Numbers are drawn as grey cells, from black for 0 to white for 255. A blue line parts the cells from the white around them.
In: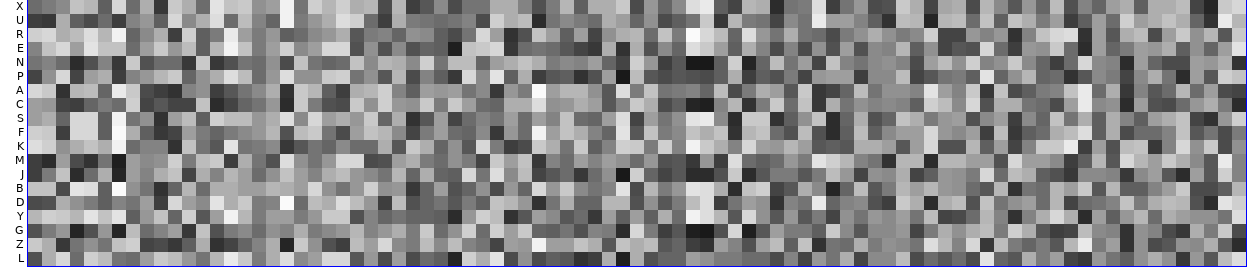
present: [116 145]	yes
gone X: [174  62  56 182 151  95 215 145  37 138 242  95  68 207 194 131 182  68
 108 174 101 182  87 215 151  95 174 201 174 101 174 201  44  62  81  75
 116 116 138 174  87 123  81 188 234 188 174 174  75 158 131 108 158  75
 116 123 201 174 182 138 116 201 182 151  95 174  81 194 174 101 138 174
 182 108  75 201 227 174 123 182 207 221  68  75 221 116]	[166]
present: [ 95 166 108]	no
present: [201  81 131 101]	yes
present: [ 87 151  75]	yes
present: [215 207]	no

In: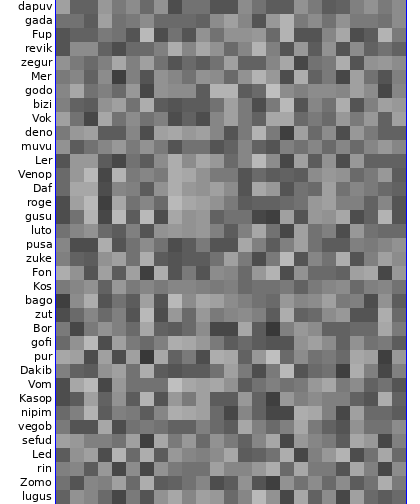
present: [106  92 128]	yes
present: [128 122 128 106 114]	yes
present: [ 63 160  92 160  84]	no
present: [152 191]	yes

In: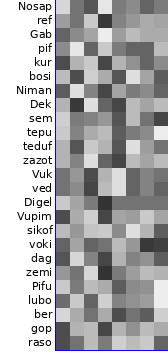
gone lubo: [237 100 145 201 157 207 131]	[108]
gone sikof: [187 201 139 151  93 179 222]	[195]
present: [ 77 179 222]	yes
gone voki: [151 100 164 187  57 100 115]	[64]

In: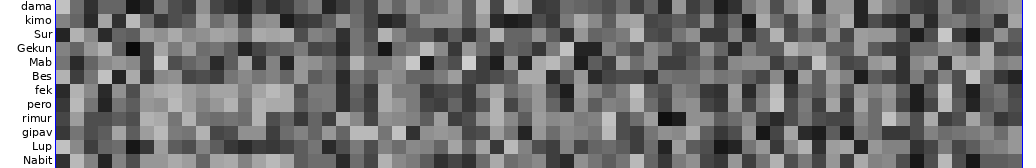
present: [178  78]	yes
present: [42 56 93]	no
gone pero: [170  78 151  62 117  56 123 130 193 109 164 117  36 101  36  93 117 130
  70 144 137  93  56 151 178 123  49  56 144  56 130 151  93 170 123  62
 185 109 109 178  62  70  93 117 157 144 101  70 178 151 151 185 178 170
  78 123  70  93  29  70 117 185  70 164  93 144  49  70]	[86]
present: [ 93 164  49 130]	yes

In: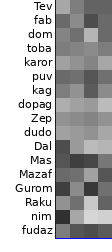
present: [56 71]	no
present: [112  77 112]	no
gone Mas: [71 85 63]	[119]
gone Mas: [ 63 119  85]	[71]

